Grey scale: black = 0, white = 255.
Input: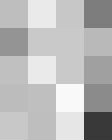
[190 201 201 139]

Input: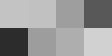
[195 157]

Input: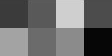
[ 59 107]

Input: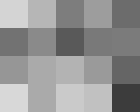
[212 138 179 193]

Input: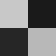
[200 184]

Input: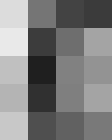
[220  60 129 164]

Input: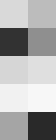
[217 143]
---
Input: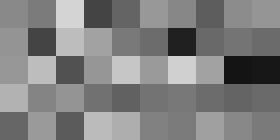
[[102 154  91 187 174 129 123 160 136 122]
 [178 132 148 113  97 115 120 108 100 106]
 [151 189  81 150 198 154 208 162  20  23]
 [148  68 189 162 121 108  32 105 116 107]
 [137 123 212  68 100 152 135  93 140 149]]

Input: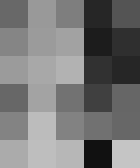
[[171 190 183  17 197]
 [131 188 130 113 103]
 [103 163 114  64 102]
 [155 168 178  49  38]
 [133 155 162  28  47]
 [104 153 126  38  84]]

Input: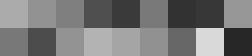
[[120  76 147 179 165 145 103 217  39]
 [171 146 127  79  58 121  50  55 150]]

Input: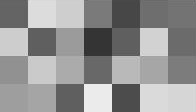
[[158 165  95 235  76 218 214]
 [145 202 171 104 185 166 124]
 [205  95 155  52  95 210 107]
 [100 220 206 122  71 110 115]]

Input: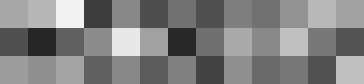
[[157 143 164  97 135  92 128  67 143 105 119  81 192]
 [ 80  38  96 140 232 161  40 112 170 137 192 119  83]
 [167 183 242  61 135  78 113  80 126 113 146 184 162]]

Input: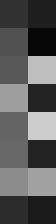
[[ 44  26]
 [140 162]
 [103  35]
 [100 205]
 [158  35]
 [ 87 191]
 [ 81   7]
 [ 49  31]]

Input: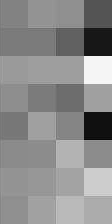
[[143 162 185 171]
 [148 150 163 205]
 [139 141 178 141]
 [120 159 133  16]
 [142 123 109 160]
 [154 158 158 245]
 [122 122  96  24]
 [130 148 143  84]]

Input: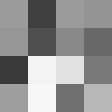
[[158 247 111 183]
 [ 58 243 225 120]
 [150  78 137 104]
 [155  63 155 148]]
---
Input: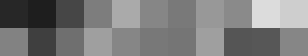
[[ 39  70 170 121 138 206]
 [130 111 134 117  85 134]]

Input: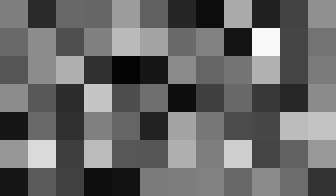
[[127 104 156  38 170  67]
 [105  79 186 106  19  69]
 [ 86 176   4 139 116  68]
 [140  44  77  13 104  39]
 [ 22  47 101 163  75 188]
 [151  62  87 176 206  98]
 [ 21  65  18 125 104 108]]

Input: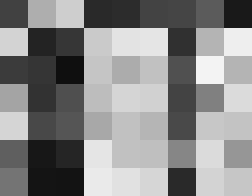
[[ 65 206  44  69  25]
 [211  54 227  48 238]
 [ 59  15 172  80 180]
 [164  79 213  67 219]
 [213  85 193  73 195]
 [ 95  37 193 134 150]
 [116  19 225  41 198]]

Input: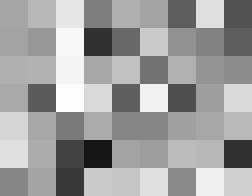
[[165 230 176  93  82]
 [162 248 104 145  93]
 [176 244 193 177 140]
 [168 252  95  78 218]
 [213 122 133 160 185]
 [222  67 163 187  48]
 [134  56 197 137 207]]

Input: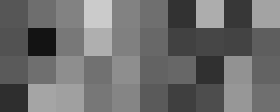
[[ 86 130 130  50  55]
 [ 82 120 128  65  67]
 [ 90 142 142 103 146]
 [ 46 160 133  63 151]]

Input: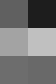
[[ 96]
 [163]
 [109]]
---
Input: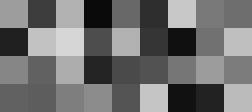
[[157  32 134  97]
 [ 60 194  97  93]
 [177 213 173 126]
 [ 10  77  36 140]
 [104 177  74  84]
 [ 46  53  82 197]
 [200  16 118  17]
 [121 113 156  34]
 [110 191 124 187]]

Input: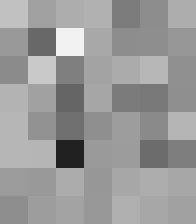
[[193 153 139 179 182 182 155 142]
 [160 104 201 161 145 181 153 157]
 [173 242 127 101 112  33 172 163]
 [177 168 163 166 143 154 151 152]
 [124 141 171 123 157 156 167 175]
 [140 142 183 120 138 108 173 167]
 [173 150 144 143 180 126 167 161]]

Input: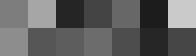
[[125 141]
 [166  86]
 [ 37  93]
 [ 68 108]
 [103  77]
 [ 28  38]
 [202  70]]

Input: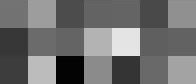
[[114  55  61]
 [157 107 188]
 [ 76 100   3]
 [ 99 179 139]
 [100 228  52]
 [ 73  95 105]
 [144  98 163]]

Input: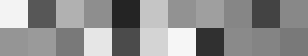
[[243 149]
 [ 87 154]
 [177 121]
 [142 230]
 [ 36  75]
 [197 212]
 [146 246]
 [159  48]
 [134 138]
 [ 67 132]
 [136 121]]

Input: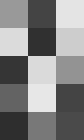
[[153 219  53  99  46]
 [ 68  48 218 231 120]
 [228 205 147  68  74]]
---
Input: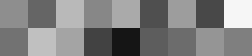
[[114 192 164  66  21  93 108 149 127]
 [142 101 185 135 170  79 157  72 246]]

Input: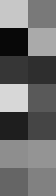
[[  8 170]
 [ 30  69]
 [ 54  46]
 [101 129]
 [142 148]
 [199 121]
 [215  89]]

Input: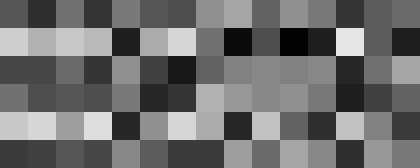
[[ 59  65  86  71 136  92  59  59 158 106 165 136  47 152 121]
 [ 71  71 106  53 144  65  24  98 129 136 129 136  39 113 165]
 [ 86  47 113  53 121  86  78 144 165  98 144 121  53  92 106]
 [113  78  86  78 121  39  53 177 152 136 144 121  31  65  98]
 [200 214 158 221  39 144 214 171  39 193  98  47 193 129  59]
 [206 177 200 185  31 171 214 113  11  78   3  31 229  92  31]]

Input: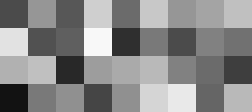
[[ 18 121 144  69 144 213 233 101 185]
 [ 75 150  87 207 107 200 150 164 192]
 [177 192  40 157 170 185 129 107  62]
 [226  81  95 248  47 121  75 129 113]]

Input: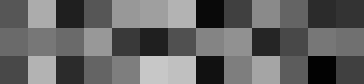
[[ 72 179  43 100 126 199 192  17 126 165  92   2  64]
 [ 86 172  31  86 152 159 179   9  64 138 100  43  51]
 [106 119 106 152  57  31  80 132 145  37  72 119 112]]

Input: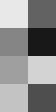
[[133  24]
 [159 211]
 [195  78]
 [232  98]]

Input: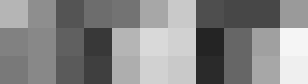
[[121 136  90  63 174 209 201  42 102 167 239]
 [129 136  96  56 181 217 209  36 102 160 245]
 [181 142  84 109 115 167 201  78  71  71 154]]
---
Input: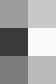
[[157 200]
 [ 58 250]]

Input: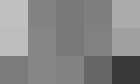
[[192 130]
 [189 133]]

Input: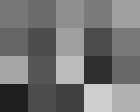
[[119 108]
 [101  76]]

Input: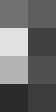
[[113  94]
 [225  65]]

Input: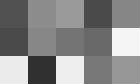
[[ 81 141]
 [ 74 135]]

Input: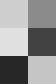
[[207 139]
 [225  66]]

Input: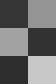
[[ 54 148]
 [163  50]]

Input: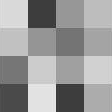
[[218  61]
 [193 148]]

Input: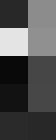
[[ 40 140]
 [228 144]]
